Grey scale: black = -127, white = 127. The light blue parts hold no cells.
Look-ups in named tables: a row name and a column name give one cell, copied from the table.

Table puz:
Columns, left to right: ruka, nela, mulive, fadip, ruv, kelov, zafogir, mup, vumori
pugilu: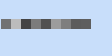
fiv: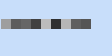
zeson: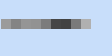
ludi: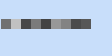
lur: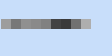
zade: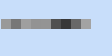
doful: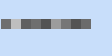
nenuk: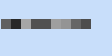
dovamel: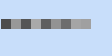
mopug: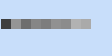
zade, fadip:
19
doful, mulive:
-31
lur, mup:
-14
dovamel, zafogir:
-18
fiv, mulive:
-25
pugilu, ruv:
-46
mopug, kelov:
17
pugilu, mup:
-35
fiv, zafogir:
54
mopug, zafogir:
12
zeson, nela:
4
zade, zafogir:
-71
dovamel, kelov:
19

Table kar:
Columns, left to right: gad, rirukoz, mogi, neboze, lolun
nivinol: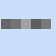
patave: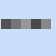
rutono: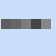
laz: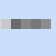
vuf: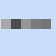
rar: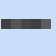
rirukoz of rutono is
-26
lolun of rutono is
7
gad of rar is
-63
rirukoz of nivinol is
-11
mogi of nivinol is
34
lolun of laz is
14
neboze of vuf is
-4
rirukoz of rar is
-41
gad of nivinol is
-24
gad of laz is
73

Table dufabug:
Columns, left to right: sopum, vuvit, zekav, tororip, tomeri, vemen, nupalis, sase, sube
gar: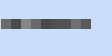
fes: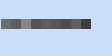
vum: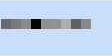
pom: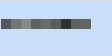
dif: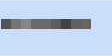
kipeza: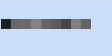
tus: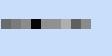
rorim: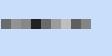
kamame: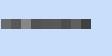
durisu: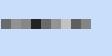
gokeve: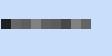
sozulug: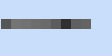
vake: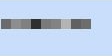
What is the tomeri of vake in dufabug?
-5
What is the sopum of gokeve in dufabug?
-95
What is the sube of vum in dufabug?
10
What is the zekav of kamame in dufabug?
7
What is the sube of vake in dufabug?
-18
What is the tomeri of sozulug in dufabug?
-21
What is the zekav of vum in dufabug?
10
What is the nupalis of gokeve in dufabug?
-55
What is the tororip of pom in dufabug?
-31
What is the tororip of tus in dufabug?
-121
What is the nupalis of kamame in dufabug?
-49
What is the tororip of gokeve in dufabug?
2
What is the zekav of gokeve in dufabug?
-33
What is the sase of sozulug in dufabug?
-31
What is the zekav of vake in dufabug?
0
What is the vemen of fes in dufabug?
-40
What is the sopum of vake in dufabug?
-20

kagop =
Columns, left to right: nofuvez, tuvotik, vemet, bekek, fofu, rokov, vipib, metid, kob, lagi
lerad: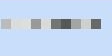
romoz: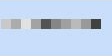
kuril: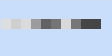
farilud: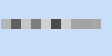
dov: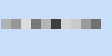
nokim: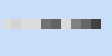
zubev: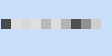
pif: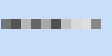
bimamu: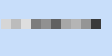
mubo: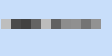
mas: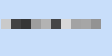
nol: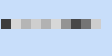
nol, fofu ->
50
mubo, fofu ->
60
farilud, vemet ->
70
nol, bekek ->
78
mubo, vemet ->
-61
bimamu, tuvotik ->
60
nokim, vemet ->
91
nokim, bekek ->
91
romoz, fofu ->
-43
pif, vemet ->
56
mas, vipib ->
88

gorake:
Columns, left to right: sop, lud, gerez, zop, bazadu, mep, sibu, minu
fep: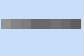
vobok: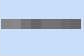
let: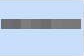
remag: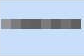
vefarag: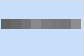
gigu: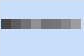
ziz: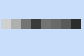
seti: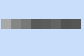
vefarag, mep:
-6
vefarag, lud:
-22
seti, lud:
6
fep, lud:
4
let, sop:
-16
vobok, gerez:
-11
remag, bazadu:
-4
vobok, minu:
-26
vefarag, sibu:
-9
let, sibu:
-6
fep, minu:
-33
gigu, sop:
-57
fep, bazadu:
-21
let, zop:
-11
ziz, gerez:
-11
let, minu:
-7
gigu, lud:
-33
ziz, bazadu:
-12
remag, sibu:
-13
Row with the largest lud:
ziz

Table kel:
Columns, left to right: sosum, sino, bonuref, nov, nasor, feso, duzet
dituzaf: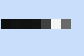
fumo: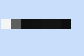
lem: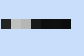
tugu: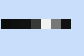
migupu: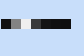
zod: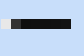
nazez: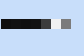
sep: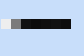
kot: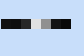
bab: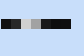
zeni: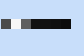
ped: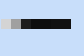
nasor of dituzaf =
-62
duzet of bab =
-112
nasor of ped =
-113
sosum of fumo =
117
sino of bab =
-87
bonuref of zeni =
-32
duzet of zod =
-108
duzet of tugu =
-109
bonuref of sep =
-109
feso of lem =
-111
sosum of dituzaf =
-112

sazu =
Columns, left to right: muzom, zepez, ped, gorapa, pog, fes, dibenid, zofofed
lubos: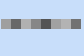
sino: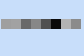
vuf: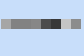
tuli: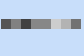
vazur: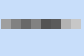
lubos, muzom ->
31
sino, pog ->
-47
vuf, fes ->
-71
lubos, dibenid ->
51
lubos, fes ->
33
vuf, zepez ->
2
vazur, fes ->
-36
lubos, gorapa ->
7
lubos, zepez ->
-23
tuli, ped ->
-62
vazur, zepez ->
1
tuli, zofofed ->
-13

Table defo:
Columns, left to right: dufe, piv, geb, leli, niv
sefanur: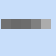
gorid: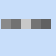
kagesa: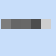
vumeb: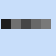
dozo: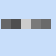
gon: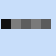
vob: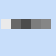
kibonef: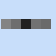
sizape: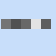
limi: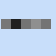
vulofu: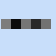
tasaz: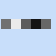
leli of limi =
15
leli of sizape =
99
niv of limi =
-11
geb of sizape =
-23
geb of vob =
-51
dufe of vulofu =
-2
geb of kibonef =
-94

